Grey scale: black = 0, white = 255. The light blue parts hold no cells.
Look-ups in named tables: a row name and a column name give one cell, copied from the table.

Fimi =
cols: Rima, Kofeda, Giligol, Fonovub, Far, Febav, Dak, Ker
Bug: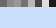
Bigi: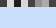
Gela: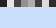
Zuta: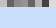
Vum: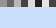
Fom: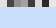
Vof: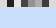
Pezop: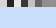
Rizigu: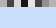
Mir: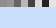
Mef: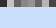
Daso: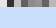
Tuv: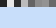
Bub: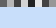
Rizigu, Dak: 144
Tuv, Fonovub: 187
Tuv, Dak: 147
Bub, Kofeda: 183
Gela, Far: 173
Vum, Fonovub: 67
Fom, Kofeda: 70
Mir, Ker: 229
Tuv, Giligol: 47
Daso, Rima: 230
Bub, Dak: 66

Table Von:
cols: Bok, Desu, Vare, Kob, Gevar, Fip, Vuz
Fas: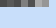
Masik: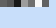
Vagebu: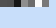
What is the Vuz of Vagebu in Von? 120
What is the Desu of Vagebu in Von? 78
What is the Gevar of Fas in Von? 80
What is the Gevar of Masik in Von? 111
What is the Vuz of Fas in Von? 150
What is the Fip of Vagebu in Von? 250
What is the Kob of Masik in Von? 156
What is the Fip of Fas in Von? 172

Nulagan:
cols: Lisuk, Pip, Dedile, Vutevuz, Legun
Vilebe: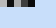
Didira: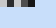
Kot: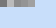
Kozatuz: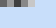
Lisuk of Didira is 199
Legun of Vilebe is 10
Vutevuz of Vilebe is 62
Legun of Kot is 160
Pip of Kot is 187
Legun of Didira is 22
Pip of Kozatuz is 157
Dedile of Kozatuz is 64
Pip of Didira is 44
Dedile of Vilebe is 172
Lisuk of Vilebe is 186
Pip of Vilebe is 14

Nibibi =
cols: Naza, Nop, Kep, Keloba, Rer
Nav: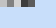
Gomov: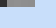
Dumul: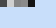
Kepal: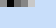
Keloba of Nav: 61
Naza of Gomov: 48
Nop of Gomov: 142
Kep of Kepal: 106
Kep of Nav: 211
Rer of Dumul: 19
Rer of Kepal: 200
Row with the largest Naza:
Nav

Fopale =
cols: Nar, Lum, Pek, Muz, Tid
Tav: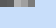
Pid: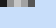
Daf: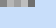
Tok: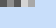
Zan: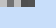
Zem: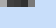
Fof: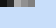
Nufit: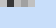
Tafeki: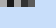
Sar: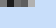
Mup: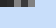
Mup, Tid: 129
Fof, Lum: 49
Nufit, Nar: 194
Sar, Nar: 123
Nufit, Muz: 161
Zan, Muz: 79
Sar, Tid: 177
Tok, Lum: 143
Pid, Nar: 26
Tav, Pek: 179
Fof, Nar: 19
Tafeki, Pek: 167
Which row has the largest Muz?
Tok

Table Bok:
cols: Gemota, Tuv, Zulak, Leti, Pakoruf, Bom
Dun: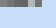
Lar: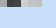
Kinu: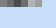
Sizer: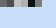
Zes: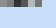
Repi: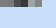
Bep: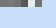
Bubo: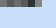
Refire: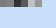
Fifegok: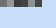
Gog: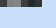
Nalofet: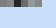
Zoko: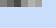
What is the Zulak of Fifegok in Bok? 60
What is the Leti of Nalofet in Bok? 108
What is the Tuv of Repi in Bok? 122
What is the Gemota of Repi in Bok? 125
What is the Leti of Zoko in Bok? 144
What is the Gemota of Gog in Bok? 61

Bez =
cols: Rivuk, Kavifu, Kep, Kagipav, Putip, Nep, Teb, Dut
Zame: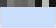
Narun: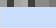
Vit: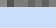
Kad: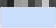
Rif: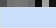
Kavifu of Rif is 114
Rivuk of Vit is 138
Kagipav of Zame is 100
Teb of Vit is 98
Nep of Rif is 11
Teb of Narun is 138
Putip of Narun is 64
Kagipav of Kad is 161

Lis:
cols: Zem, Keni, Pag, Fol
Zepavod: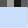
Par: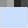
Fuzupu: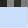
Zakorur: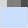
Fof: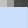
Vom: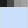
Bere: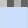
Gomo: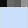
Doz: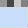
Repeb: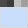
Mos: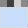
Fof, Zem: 193
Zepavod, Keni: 159
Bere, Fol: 102
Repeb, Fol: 158
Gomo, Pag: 94
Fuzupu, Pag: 47
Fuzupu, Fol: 122
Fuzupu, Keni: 134
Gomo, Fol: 147
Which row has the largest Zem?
Zakorur

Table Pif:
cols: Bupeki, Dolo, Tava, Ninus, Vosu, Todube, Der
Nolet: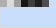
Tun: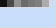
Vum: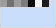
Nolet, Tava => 157
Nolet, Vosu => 63
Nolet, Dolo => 219
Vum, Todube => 244
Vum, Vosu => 10
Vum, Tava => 157
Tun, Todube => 126
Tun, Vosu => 120
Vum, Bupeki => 157
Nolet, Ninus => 22
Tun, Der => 172
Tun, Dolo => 75
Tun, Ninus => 107
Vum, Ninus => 124
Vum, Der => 27
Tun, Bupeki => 17
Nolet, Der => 78
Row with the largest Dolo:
Nolet

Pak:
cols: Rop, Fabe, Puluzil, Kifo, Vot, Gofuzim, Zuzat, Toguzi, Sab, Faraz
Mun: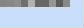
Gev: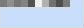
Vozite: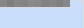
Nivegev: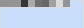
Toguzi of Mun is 150
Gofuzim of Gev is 240
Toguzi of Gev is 113
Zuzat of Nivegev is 104
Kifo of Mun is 111
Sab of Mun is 91
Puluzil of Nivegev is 148
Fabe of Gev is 143
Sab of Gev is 78
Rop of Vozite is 135
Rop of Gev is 123
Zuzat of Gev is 176
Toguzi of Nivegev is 160
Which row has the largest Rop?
Nivegev

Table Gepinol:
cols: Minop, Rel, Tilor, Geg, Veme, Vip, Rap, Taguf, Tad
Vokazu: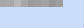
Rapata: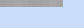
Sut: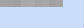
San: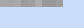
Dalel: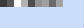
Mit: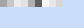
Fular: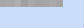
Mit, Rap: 247
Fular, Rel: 169
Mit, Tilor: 235
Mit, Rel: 199
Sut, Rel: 162
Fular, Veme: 169
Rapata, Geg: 165
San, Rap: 152
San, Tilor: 168
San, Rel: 166
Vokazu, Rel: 169
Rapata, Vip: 162
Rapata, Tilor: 167
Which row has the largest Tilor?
Dalel

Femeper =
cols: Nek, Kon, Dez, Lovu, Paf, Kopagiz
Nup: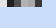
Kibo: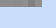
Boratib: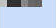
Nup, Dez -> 78
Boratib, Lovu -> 135
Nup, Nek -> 227
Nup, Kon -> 32
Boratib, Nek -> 193
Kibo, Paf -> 129
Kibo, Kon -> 142
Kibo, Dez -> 140
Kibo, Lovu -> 143
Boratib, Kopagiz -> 99

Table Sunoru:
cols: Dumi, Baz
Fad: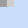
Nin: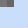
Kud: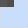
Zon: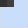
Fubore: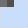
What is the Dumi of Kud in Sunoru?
85
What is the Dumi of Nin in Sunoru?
118
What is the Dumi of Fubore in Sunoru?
111
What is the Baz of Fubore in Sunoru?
80
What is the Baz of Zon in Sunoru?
63
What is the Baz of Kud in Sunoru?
78
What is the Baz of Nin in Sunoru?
102
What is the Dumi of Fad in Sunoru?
159
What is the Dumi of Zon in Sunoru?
50
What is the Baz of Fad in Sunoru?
207

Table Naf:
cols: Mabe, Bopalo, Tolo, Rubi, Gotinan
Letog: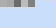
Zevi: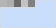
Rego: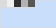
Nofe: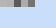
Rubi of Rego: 178
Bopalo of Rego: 239
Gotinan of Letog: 128
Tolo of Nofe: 91
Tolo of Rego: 49
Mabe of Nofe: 181
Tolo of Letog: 107
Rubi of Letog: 187

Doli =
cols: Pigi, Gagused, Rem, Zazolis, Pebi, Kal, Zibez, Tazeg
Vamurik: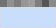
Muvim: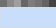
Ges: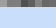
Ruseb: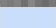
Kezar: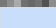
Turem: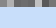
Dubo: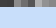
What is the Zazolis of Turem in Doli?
109
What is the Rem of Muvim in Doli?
158
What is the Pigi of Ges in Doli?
159
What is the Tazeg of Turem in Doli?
117
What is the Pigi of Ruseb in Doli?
128
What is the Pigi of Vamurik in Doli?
114
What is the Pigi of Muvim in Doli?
112
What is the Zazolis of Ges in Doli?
80
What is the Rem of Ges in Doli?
126
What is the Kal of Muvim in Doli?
115

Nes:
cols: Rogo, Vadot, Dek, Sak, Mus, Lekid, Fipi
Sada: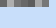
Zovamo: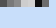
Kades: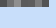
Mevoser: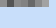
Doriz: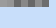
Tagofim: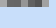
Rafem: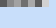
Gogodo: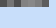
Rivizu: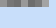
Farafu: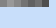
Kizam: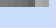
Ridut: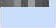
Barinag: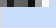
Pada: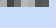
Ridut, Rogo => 100
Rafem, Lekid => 92
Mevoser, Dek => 138
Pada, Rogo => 172
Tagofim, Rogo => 169
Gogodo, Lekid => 125
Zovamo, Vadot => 121
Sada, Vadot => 175
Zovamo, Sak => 205
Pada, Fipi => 90
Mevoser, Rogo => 143
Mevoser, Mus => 104
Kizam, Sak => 113
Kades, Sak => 91
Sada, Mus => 92
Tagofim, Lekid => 84
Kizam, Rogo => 126
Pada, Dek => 112

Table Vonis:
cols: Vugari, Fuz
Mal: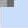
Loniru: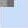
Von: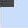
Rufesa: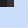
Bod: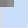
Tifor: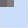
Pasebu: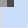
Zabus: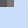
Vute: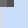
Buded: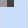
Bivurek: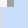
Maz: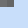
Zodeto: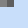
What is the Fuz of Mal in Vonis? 109
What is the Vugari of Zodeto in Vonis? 129
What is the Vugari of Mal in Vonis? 165
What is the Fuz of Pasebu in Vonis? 76
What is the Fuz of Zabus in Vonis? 120
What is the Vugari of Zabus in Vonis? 90
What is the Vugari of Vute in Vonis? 109
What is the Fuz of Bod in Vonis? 143
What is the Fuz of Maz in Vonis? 101
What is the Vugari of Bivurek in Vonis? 246
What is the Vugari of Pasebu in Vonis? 157
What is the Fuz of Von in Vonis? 73
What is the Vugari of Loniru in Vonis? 153
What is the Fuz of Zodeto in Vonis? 94
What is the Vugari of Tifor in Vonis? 104
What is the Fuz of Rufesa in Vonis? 54
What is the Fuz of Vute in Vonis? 84
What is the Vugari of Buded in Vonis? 155

